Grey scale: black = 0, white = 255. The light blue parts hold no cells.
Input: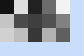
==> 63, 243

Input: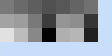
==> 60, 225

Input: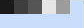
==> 85, 230

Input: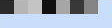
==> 17, 196

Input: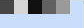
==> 17, 213

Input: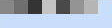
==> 195, 195

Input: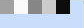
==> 134, 249
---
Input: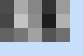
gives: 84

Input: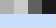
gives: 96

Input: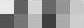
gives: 171

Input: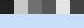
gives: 228

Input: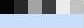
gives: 236

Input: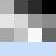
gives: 249

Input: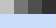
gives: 79

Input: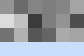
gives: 170

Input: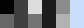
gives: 28
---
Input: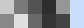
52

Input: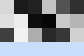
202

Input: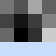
60

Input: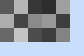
152

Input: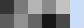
23

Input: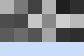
206
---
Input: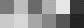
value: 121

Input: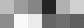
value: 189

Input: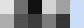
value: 226

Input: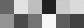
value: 101

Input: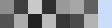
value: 141

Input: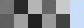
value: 117
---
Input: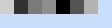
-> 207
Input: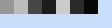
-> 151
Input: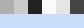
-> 175
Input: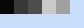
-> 7
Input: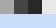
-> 168
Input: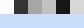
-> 252
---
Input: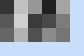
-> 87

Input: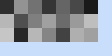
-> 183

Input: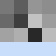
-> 105

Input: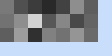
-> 114

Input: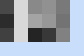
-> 44

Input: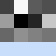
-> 157

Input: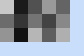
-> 108
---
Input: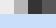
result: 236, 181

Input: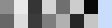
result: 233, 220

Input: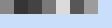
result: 219, 156

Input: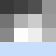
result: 253, 238

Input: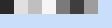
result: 245, 224

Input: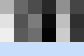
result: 239, 226

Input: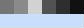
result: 210, 138
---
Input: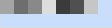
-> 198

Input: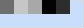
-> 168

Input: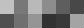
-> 185

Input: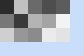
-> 235

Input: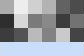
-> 215

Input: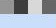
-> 149
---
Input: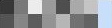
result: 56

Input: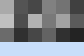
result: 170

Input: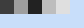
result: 61

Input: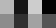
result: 184

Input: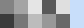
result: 131

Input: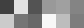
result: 64

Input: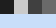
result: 30

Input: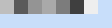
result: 190

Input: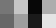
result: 118

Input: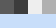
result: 90
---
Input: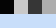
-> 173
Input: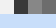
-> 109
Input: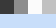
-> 193
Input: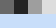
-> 221
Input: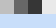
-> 233
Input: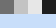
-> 30
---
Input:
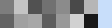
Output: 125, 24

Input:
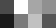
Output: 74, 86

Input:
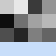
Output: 203, 100

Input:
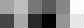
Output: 163, 231

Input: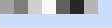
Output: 162, 181

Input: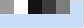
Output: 155, 124
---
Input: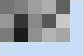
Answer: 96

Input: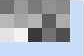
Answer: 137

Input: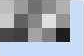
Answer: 176

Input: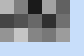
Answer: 97

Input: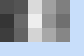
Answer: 127

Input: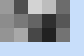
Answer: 108

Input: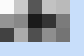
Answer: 186

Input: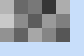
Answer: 173
